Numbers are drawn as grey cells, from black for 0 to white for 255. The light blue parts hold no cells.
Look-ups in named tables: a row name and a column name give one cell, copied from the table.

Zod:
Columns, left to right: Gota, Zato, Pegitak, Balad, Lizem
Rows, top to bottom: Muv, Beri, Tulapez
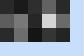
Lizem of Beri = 106
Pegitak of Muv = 46
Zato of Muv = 26
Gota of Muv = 41
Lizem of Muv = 41
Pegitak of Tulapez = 21
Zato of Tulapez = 109
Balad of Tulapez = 53
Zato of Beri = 120
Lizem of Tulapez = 36
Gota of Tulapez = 42
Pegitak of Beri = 39
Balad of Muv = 98
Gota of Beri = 93
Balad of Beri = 212
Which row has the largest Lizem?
Beri

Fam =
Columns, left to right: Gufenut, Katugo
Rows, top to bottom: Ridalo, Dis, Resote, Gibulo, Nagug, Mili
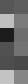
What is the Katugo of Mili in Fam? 134
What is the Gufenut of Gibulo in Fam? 81
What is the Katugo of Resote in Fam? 110
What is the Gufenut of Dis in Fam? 191
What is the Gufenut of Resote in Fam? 28
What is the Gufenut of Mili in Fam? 195
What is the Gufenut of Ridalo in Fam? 87
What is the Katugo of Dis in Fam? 123
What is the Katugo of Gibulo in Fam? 115
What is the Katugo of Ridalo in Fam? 93
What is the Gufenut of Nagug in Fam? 78

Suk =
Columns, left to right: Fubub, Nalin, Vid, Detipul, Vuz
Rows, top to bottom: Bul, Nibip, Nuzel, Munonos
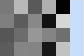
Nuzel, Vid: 151
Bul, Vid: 89
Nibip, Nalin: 92
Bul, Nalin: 184
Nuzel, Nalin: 108
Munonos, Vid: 132
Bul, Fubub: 121
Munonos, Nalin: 133
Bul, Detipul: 176
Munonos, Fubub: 92
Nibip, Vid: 136
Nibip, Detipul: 18
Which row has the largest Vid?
Nuzel

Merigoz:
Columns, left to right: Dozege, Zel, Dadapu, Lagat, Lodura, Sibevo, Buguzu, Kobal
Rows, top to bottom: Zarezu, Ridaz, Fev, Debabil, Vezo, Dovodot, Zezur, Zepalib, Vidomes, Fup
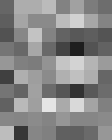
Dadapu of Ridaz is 138
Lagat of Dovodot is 139
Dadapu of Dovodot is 158
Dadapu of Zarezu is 173
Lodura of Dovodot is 176
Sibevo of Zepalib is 217

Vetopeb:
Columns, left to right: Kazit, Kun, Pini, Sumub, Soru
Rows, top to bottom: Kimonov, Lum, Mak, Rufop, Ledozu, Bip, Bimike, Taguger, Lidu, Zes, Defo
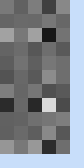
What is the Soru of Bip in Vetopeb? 110
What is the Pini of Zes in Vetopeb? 94
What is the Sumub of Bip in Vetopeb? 140
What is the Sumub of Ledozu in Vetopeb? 119
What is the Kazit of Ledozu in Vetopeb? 93
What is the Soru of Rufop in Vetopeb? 89

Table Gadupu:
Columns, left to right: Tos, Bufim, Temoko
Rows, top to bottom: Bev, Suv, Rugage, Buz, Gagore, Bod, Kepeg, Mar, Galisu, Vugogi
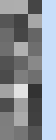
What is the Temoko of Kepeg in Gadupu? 50
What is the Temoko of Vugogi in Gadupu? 83
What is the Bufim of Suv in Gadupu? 67
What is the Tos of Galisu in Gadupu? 126
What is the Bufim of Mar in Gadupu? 161
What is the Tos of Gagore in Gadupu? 82
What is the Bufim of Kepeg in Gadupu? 227
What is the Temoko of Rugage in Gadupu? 101
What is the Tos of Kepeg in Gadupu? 163
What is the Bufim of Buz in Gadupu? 177
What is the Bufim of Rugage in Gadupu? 70
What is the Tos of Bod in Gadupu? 75
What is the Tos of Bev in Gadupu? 173
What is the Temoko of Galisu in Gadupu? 64
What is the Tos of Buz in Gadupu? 111
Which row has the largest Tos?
Bev

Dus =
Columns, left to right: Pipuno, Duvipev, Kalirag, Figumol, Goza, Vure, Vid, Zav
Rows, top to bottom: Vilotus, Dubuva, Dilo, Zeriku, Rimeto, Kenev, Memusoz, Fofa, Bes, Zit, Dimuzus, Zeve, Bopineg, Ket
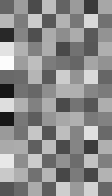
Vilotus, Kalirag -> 75
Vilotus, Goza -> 99
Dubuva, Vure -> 119
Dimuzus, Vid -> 60
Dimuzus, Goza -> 74
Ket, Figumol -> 93
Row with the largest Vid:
Zit

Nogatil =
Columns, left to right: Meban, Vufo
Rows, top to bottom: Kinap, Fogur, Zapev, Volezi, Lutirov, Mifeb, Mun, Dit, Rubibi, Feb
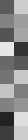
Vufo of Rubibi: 222
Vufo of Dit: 148
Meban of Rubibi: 35
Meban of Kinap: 92
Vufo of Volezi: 52
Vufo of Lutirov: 88
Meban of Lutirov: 104
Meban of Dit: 129
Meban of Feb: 61
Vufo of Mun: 125
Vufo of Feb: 205
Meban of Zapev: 84
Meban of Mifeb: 115
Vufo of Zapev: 166
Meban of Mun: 196
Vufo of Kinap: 204
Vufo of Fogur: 158
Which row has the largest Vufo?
Rubibi

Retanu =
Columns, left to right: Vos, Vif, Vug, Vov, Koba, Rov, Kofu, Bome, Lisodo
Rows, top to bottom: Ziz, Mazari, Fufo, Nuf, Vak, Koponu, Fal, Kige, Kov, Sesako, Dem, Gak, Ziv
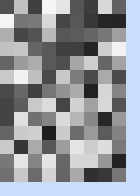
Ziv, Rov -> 169
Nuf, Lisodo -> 242
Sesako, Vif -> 203
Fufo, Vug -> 83
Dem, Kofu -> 205
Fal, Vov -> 118
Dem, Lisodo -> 121
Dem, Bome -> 221
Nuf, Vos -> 194
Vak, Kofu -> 206
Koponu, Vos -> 201

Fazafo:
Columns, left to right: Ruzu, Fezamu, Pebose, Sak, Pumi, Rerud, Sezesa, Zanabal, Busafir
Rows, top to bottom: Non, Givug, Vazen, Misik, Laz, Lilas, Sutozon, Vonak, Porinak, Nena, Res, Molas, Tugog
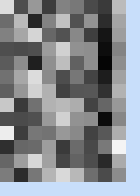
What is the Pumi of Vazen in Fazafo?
82
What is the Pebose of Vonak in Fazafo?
113
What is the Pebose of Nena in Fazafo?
119
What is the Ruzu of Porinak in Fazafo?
77
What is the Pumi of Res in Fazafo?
58
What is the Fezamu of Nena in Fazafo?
61
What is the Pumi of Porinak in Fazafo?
209
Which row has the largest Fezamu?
Givug

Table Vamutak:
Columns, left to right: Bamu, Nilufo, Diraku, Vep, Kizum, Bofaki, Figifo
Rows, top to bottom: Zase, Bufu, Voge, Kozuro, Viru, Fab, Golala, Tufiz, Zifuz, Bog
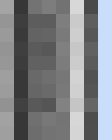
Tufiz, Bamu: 146
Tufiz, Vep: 85
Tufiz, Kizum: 130
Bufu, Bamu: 149
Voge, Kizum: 122
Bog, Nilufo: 55
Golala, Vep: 106
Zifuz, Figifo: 77
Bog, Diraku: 109
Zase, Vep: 125
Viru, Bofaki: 204
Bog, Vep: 115
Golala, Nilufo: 56
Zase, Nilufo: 55

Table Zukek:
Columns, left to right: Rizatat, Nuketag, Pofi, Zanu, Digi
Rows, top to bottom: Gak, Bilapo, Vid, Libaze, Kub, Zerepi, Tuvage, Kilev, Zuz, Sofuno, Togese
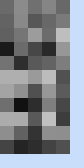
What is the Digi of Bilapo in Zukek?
122
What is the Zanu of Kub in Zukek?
99
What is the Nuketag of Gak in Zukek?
139
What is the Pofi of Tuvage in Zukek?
80
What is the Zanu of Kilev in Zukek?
127
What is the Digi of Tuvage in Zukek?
91
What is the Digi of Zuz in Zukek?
61
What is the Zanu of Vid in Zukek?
108
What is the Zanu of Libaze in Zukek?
41
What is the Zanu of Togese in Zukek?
67
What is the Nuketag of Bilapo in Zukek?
137
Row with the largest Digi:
Vid

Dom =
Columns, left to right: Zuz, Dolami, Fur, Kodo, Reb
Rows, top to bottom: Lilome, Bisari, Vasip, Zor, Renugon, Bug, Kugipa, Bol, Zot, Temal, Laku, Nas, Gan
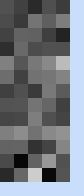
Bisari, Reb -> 125
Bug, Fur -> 114
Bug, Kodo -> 118
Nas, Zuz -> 74
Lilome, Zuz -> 81
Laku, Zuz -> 99
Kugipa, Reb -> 91
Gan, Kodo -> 9
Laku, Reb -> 133
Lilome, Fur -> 42
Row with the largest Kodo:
Nas

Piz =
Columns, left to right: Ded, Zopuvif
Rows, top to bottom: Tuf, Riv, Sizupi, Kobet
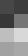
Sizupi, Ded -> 190
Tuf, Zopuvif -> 61
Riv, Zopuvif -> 118
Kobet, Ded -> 161
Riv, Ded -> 55
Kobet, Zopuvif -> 168
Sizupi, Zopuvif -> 216
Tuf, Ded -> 71

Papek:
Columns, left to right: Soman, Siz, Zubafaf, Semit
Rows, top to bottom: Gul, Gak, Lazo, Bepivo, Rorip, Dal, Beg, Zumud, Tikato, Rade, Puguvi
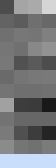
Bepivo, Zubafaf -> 136
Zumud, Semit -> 25
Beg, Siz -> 111
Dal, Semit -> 121
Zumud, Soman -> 161
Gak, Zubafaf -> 111
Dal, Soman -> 106
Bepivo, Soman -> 118
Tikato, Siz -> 103
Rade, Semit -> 36
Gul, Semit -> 213
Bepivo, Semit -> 146
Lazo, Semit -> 128
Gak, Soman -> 99
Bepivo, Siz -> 112
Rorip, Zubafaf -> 90
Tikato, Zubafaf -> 103
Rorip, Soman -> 120
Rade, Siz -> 80
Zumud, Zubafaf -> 59

